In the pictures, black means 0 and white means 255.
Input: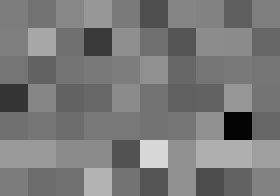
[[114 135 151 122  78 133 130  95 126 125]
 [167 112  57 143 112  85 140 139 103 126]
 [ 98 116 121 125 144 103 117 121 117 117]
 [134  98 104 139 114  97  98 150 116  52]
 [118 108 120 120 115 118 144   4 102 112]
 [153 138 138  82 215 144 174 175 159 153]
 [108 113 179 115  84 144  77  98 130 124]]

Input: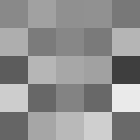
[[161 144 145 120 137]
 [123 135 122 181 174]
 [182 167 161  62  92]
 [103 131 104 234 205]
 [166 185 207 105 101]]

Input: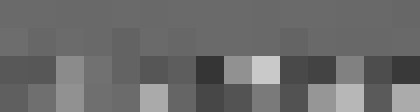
[[106 105 105 106 105 106 106 106 105 106 106 105 105 103 106]
 [103 107 105  99 106 103 106 106 105 100 105 104 104 105 109]
 [ 87 139 113  99  86  93  53 145 201  73  67 129  77  57  88]
 [111 145 111 107 170 101  71  83 122  82 150 183  90 171  95]]

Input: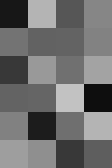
[[180  86 134  23]
 [ 98  99 130 115]
 [153 112 163  56]
 [101 194  14  99]
 [ 28 111 180 129]
 [143  56  94 158]]

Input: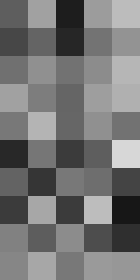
[[161  29 156 188  94]
 [100  38 115 147  71]
 [144 114 140 182 112]
 [125 101 158 176 161]
 [180 102 144 114 120]
 [118  59  94 215  40]
 [ 53 120 110  68  99]
 [167  59 189  23  59]
 [ 93 140  77  47 129]
 [167 120 154 151 134]]

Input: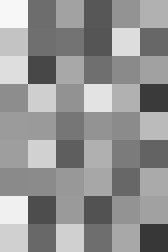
[[109 162  87 147 177 247]
 [111 115  85 221 103 195]
 [ 71 168 111 138 161 222]
 [207 146 227 177  58 141]
 [154 118 147 139 187 155]
 [209  94 176 123  99 158]
 [139 152 167 103 170 138]
 [ 77 154  82 147 161 240]
 [104 208 110 168  55 208]]

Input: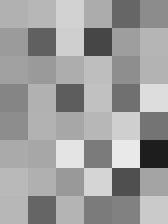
[[183 210 172 102 140 177]
 [ 96 207  70 158 181 155]
 [154 173 190 142 179 161]
 [177  93 193 112 221 133]
 [178 167 183 207 116 141]
 [167 228 123 233  29 170]
 [176 153 213  79 164 185]
 [101 180 123 129 202 183]]
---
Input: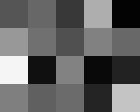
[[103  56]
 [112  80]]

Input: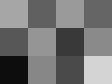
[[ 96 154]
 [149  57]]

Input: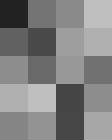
[[116 138]
 [ 73 158]]

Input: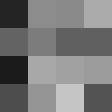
[[140 138]
 [124  96]]

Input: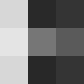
[[ 41  52]
 [118  90]]

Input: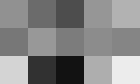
[[107  77]
 [152 124]]

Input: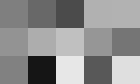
[[104  75]
 [173 192]]

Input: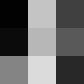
[[196  64]
 [183  89]]

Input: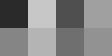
[[199  79]
 [180 111]]
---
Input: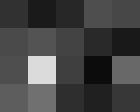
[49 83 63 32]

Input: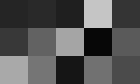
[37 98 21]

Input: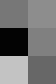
[119 128]

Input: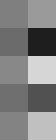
[127  30]

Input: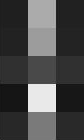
[ 31 156  48]

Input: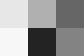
[231  35]
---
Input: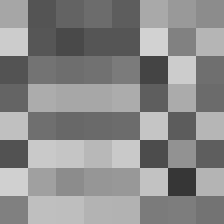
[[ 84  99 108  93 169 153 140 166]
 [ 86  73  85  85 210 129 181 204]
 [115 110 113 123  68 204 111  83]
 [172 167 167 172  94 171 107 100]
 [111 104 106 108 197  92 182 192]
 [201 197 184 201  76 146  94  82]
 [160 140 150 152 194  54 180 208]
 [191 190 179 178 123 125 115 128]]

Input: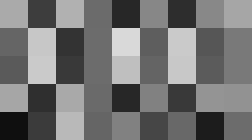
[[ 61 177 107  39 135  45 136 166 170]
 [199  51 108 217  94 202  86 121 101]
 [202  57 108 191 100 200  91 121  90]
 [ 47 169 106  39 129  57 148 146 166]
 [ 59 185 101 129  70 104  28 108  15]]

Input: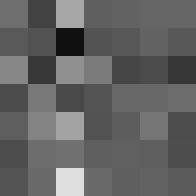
[[ 66 166  95  99 101 101 110]
 [ 82  17  83  88  99  87  89]
 [ 56 143 122  70  75  55 135]
 [121  73  84 103 103 108  76]
 [131 163  82  93 117  77  94]
 [109 113  95  97  94  78  77]
 [106 222 106  95  99  91  85]]

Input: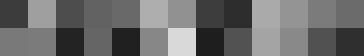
[[159  77  98 105 174 145  61  45 170 148 123 107  60]
 [123  35 101  32 135 217  30  82 164 137  81  47 121]]

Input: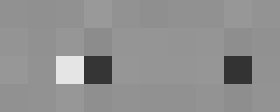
[[144 145 153 146 143 145 145 151 147 145]
 [145 150 140 149 149 148 149 142 145 148]
 [146 229  53 150 149 149 150  51 146 151]
 [146 151 143 146 145 145 147 142 147 145]]

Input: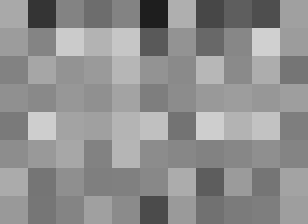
[[ 52 131 109 131  30 175  71  94  78 160 169]
 [132 203 179 198  89 147 104 135 208 156 156]
 [166 147 154 182 147 138 183 138 173 117 130]
 [137 151 144 163 126 140 153 157 151 158 144]
 [206 163 160 180 192 115 206 179 194 126 122]
 [153 167 130 181 140 135 130 135 143 132 141]
 [117 143 127 128 136 172  93 155 117 163 171]
 [118 132 160 139  75 154 113 123 126 158 153]]

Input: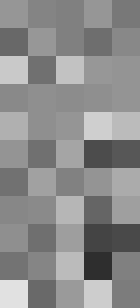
[[132 128 150 120 150]
 [151 128 110 136 104]
 [112 194 151 148 201]
 [143 140 143 148 137]
 [143 149 207 187 176]
 [112 165  76  87 148]
 [161 129 148 171 113]
 [138 182 101 159 135]
 [111 158  68  73 143]
 [133 187  46 128 115]
 [105 154 205 124 225]]
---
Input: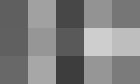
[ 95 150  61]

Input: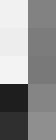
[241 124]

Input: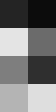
[ 36 107]

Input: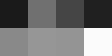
[ 26 150]

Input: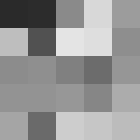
[ 42  81 128 134 188]

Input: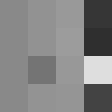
[137 146 152  67]

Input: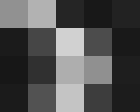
[145  70 174  61]

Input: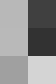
[184  50]

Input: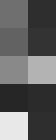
[111  51]
